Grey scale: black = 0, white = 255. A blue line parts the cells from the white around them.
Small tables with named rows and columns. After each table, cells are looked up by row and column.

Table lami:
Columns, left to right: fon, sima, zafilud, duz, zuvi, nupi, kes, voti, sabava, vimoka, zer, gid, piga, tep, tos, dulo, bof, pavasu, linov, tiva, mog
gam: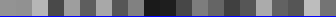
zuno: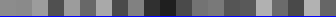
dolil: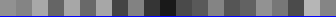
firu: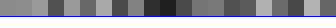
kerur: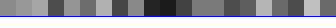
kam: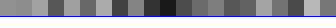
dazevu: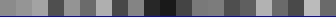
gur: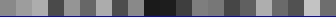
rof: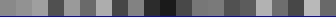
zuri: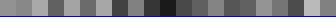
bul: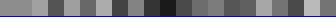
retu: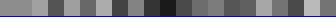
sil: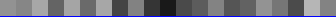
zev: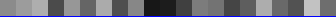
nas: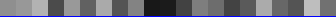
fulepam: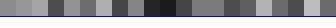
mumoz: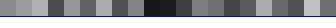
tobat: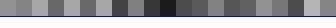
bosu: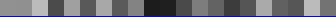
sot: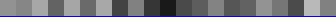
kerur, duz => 77
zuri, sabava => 129
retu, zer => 26
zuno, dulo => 89
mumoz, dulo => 92
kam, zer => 24
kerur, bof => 180
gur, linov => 81
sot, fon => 146
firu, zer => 30
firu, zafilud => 155
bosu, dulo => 85
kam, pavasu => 114
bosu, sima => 144
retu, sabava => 131
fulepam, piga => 122
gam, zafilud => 182

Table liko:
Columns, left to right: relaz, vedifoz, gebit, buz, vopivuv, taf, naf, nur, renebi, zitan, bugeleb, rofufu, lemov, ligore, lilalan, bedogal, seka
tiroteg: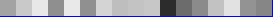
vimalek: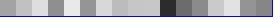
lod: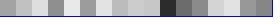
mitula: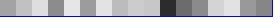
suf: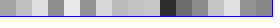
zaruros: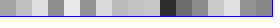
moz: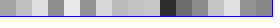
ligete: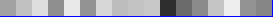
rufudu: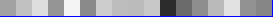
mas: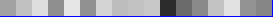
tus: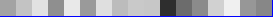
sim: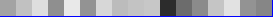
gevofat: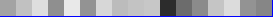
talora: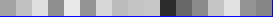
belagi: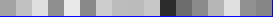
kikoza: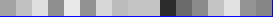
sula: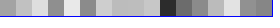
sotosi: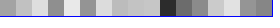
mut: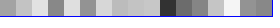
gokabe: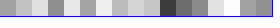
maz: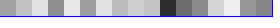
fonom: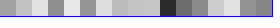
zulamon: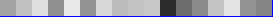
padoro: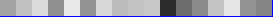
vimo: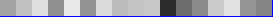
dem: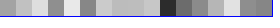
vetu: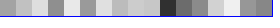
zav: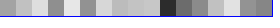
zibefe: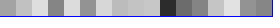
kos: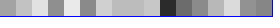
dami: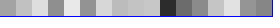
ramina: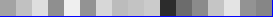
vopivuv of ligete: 233
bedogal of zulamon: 147
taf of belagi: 137
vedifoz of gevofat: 193
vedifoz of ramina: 193
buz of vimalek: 143
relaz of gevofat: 163
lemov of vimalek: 139
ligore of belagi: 182
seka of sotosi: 134
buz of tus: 143
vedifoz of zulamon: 193
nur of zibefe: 188
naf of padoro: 215
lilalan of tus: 240
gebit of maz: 225
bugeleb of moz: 44
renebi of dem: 189
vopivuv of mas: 230

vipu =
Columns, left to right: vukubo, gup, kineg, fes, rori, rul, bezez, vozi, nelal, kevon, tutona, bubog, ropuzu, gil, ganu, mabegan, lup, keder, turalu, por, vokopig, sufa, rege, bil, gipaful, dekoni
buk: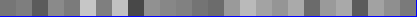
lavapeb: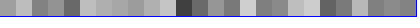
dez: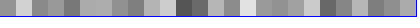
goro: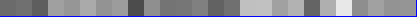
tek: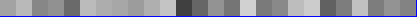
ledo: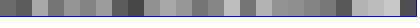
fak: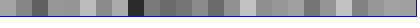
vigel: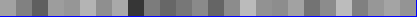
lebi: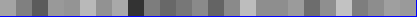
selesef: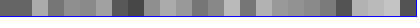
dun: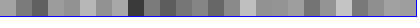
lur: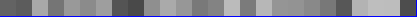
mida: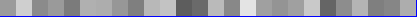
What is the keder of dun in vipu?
147
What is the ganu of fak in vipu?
146
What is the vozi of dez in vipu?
145
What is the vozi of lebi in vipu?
169
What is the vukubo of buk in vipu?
118
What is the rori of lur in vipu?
153
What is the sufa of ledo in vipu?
87
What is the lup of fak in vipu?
143
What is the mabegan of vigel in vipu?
187
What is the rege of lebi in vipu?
126
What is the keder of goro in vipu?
161
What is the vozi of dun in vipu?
167
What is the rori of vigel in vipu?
150
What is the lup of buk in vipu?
163
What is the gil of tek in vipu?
147
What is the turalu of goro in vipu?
178
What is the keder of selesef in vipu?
154
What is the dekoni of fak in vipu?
159

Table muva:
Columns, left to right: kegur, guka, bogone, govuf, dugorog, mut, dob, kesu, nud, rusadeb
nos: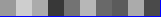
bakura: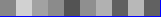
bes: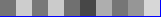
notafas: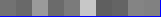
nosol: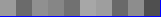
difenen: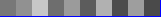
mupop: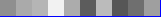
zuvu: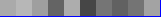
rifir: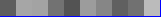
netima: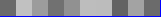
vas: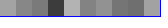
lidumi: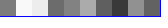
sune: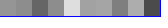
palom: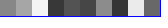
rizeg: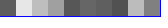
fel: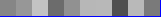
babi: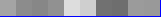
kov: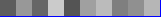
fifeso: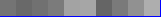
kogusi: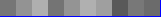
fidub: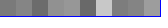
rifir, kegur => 94
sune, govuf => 141
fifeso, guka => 105
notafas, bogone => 154
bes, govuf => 203
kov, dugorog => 84
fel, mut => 183
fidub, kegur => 122
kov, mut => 160
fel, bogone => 195
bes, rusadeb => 215
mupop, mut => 92
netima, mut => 189
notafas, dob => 95
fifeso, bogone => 113
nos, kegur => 154
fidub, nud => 132
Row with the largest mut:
babi

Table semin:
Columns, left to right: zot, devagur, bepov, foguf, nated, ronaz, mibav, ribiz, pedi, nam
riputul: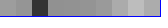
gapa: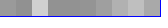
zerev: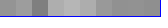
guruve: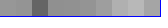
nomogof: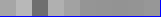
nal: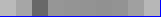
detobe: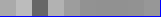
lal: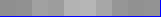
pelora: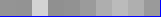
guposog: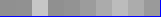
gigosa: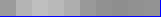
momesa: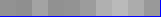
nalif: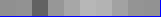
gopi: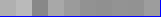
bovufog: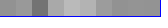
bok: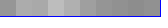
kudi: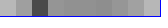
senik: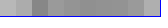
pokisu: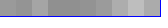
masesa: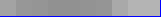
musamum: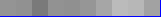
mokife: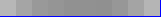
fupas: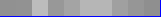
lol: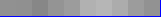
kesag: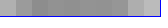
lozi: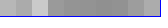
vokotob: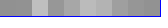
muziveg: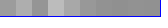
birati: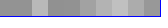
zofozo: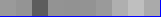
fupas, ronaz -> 182
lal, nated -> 179
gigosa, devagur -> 180
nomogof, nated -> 162
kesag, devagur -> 155
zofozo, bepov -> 93
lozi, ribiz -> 146
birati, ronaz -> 162
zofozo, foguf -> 147
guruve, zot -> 151

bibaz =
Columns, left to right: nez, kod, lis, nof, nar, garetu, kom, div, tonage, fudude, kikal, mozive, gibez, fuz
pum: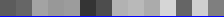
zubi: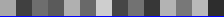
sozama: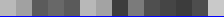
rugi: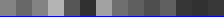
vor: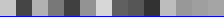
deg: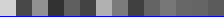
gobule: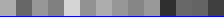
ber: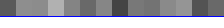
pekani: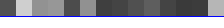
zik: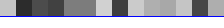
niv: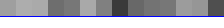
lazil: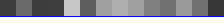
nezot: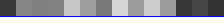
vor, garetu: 147
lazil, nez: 61
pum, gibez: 207
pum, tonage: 185
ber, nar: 132
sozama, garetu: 184
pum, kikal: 214
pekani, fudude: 94
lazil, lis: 59
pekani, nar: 76
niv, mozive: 156
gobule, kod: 103
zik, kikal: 168
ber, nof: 177
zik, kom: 209
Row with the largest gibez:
pum

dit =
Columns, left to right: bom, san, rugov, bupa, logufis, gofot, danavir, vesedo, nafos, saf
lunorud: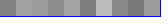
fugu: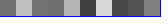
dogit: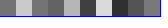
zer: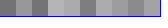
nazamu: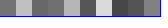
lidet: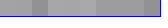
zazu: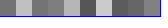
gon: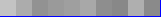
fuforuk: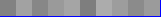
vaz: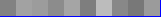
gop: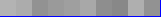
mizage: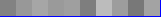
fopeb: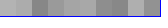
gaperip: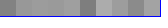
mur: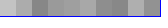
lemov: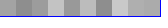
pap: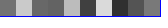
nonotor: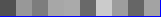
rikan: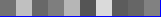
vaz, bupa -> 140
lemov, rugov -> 156
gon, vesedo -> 136
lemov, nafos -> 175
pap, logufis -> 188
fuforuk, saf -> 155
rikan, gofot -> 85
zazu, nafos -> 102

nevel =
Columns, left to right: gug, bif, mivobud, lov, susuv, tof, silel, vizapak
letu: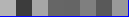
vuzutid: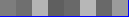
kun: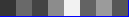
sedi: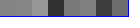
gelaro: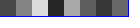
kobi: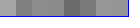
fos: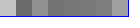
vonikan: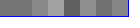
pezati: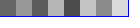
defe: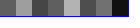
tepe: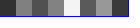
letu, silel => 89
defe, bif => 158
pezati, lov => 183
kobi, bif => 128
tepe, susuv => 244
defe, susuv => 179
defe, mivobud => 70
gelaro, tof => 94
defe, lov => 95
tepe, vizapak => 58
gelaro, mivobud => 220
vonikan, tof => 143
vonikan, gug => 117
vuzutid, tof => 183
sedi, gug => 131
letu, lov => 102

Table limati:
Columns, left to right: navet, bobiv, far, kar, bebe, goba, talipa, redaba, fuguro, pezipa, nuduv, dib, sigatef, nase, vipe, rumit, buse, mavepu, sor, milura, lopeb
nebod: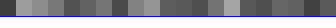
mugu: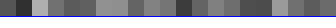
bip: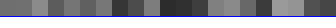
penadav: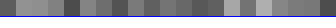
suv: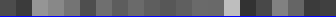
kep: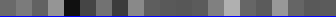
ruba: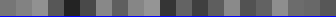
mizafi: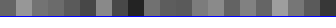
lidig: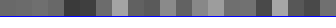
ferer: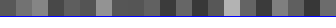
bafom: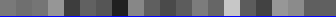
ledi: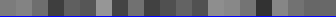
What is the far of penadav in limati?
143
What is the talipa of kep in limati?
114
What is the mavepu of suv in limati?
129
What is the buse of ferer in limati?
59
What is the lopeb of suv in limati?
64
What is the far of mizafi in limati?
115
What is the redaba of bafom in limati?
32
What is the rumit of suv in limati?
50
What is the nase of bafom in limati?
102
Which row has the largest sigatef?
lidig

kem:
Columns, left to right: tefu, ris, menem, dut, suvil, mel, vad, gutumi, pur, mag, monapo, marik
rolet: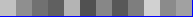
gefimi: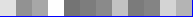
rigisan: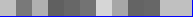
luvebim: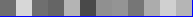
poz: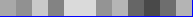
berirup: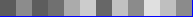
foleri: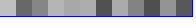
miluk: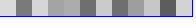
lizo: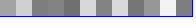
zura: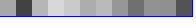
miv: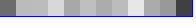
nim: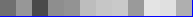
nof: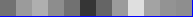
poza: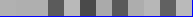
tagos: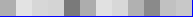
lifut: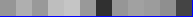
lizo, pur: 118
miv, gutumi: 188
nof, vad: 101
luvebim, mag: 172
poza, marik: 186
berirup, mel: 204
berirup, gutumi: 193
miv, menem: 188
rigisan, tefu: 192
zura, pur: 112

